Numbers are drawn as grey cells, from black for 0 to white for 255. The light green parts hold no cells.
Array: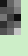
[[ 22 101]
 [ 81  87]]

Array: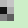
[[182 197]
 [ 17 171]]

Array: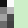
[[ 19 251]
 [126 184]]

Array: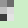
[[149 108]
 [192 219]]

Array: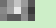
[[112 157]
 [137 163]]

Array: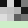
[[ 20 215]
 [199 195]]

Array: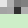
[[230 175]
 [163 166]]
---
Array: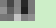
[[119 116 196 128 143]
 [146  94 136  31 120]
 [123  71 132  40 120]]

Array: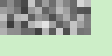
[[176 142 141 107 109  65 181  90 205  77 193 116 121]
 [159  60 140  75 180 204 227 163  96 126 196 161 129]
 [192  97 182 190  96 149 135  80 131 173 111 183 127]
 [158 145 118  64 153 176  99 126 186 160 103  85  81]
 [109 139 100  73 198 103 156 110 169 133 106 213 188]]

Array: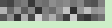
[[ 86 142  51 174  72 209 134 174 118  61 203  71  53  91 115]
 [179 105 149  93 135  48 126 108 143 194  47 150 191 147 156]
 [ 78  68 109 123  56 119 110 142 129 138 117 133  88  81 128]]

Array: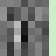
[[129  54 134  72 103 128  90]
 [120  55 150  60 107 131  97]
 [105  89 198  13 123 104  91]
 [114  85 164  31 109 117  70]
 [113 126 186  31 136  88  82]
 [147  52  92 121  76 142 116]
 [144  73  93 122  87 141 128]
 [126 130 123  79 118 100 106]]

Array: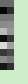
[[ 21  49]
 [137 121]
 [ 56  75]
 [216 160]
 [ 14  54]
 [186 149]
 [138 142]
 [117 117]
 [  5  46]
 [106 106]]

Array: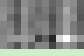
[[139 117  83 140  95 132 132  69 123 151 133  90]
 [137 152 154 158 144  61  98  37 213 252 186 150]
 [128 136  96 144 121 119 134  96 124 163 124 100]
 [132 125  88 142 109 126 131  85 124 159 123  98]
 [148 108  81 144 116 113 115  79 118 157 144  85]
 [142 129  96 151 124 104 121  96 122 169 133  93]
 [135 120  88 140 128 114 128 101 114 147 139  97]]

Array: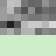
[[154 171 135 178 180 112 138 128]
 [ 88  33  84 183 202 202 183 216]
 [157 147 155 135 118 117 128 114]
 [156 185 123  84 141  86 108 100]
 [147 193 188 118 100 105 145 120]]

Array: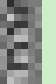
[[ 95 192 163 146 124 119]
 [113 162 182 180 130 111]
 [148  63  60  75 119 140]
 [145  81 164 189 137 108]
 [157  57 136 155 125 110]
 [106 141  67  55 118 138]
 [121 133 188 186 134 106]
 [157  46 137 164 128 108]
 [112 103  54  57 115 148]
 [ 91 197 122 102 121 133]
 [138 102  62  59 107 145]
 [148  46  96 113 124 123]]

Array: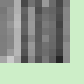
[[165 201 167  66 134  82 119  90  37 137]
 [126 152 182  84 148  96 109  97  65 139]
 [126 135 180  93 152  95 113 104  74 140]
 [125 134 179  83 134  91 133 106  73 127]
 [127 139 178  97 152  92 114 109  76 135]
 [128 149 187 100 154  89 123 113  67 137]
 [125 137 182  92 150  95 114 105  75 133]
 [119 139 175  99 150  77 106 100  81 134]
 [127 127 174  72 113  87 153 107  72 121]]
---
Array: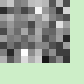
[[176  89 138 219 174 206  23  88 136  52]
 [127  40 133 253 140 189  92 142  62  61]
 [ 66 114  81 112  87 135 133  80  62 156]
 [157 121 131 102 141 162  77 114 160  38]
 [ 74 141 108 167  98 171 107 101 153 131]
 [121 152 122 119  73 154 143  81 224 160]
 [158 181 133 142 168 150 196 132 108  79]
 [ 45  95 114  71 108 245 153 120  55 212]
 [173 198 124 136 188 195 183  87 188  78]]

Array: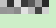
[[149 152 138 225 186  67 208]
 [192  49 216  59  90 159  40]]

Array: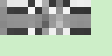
[[143  65  62  62 243  61 155 240 142 239  55  56  54]
 [136 144 145 145 150 138  97 154 190 154 145 142 144]
 [141 146 147 147 148 142 119 151 172 151 147 145 146]
 [142  61  58  59 247  57 152 244 144 243  51  52  50]
 [161 230 231 231  60 241 173  56 123  56 234 238 236]]

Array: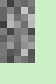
[[114  72 130 115  91]
 [121  88 100 190  83]
 [119 153 107 145 158]
 [ 95 131 116 154 128]
 [126  69 122 130  76]
 [ 61 185 153 111 185]
 [102 172 115 136 189]
 [102 131  94 198 110]
 [131  65 115 105 124]]

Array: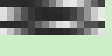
[[229 196 144  95  64  44  42  39  39  45  58  82 130 183 227]
 [ 44  43  43  49  68  97 125 175 218 226 184 126  81  83  57]
 [221 180 123  81  56  45  40  40  40  47  66  98 148 202 232]
 [223 178 129  82  55  44  40  43  44  50  66  98 148 202 232]
 [ 45  44  43  41  46  57  82 122 179 225 231 199 149 100  66]]

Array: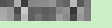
[[169 153  97 185  97 116  98 104 156 138  72 153 130]
 [166 152  75 201  96 101  93 101 136 147  55 160 127]
 [ 84  94 173  60 135 137 139 149 110  99 186  89 122]]

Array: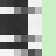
[[242 242 199 153  78 117]
 [ 53  45  45  45 241 241]
 [241 235 140  88 129 185]
 [ 54  49  45  49 242 240]
 [ 51  48  48  48 238 237]
 [ 51  48  46  51 241 238]
 [240 234 137  86 134 187]
 [ 63  55  45  48 242 240]]
